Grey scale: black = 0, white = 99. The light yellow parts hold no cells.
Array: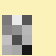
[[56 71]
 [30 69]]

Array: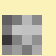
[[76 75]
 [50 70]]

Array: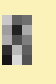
[[13 66]
 [31 49]]

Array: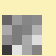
[[48 51]
 [48 66]]

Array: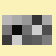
[[ 4 43]
 [79 33]]

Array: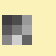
[[47 65]
 [80 38]]

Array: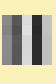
[[32 87]
 [35 83]]

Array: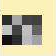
[[26 74]
 [17 72]]
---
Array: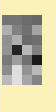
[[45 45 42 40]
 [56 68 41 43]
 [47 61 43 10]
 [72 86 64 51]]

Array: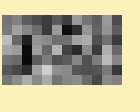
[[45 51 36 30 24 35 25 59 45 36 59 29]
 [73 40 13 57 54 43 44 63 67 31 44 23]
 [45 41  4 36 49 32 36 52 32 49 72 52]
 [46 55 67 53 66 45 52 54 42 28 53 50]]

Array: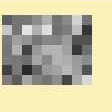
[[37 45 46 54 68 45 53 81 45]
 [48 62 57 46 52 51 60 32 32]
 [48 47 43 65 53 69 67 60 54]
 [49 36 64 50 45 55 27 66 83]]

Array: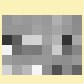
[[57 61 59 61 59 68 61 54]
 [20 36 81 82 63 70 19 65]
 [61 58 57 59 59 56 55 59]]

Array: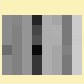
[[54 52 58 14 67 64 47 79]
 [54 50 58 32 67 67 47 78]
 [54 50 58 21 67 64 47 79]]

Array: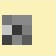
[[46 53 53]
 [25 52 35]]

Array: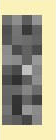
[[44 55 36 57]
 [33 44 42 39]
 [56 54 38 59]
 [28 19 36 55]
 [39 20 39 25]
 [40 36 27 52]]

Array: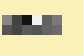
[[52 26  7 94 38 47]]

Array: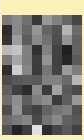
[[47 53 44 22 59 50 40 27]
 [20 61 36 53 44 30 57 38]
 [47 65 49 24 57 25 15 35]
 [30 34 36 35 50 50 41 71]
 [43 55 37 49 54 23 37 59]
 [42 47 52 28 45 53 38 34]]
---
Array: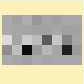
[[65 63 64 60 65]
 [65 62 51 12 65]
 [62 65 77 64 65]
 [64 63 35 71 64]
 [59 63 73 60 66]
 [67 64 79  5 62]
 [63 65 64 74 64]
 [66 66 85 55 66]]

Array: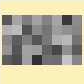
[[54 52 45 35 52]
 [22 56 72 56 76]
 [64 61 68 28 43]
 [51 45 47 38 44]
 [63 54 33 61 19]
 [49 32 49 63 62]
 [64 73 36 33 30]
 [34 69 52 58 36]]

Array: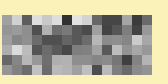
[[41 59 65 59 70 57]
 [23 26 79 65 51 54]
 [64 49 52 57 25 41]
 [27 33 55 73 46 49]
 [27 26 54 34 54 72]
 [40 62 71 63 52 30]
 [82 29 42 50 55 74]
 [88 34 34 49 55 62]
 [19 47 39 28 69 70]
 [86 43 31 35 68 72]
 [78 69 31 42 43 42]
 [86 31 42 33 59 75]
 [36 55 56 73 71 42]
 [81 60 52 85 52 50]
 [62 58 61 67 40 58]]

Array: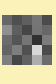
[[29 40 48 29 42]
 [46 45 19 84 67]
 [37 27 46 31 38]
 [31 37 33 49 27]
 [40 56 42 39 49]]

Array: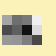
[[93 85 28]
 [47  7 49]
 [43 37 58]
 [64 29 59]]

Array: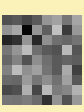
[[64 59 45 33 36 25 34 69 59]
 [46 23 40 72 39 66 62 52 32]
 [63 75 43 32 35 35 44 48 57]
 [58 37 56 35 43 45 55 72 19]
 [35 58 15 43 55 62 46 27 42]
 [27  2 58 73 32 56 60 68 48]
 [34 65 19 58 51 73 40 31 45]
 [31 57 14 46 40 50 41 28 46]]
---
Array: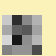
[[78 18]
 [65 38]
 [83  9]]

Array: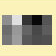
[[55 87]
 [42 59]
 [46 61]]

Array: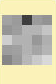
[[63 60]
 [58 61]
 [80 69]]

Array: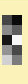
[[27  4]
 [54 36]
 [ 8 96]]

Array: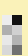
[[92  7]
 [68 81]
 [90 70]]

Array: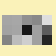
[[64 65]
 [63 64]
 [51 73]]
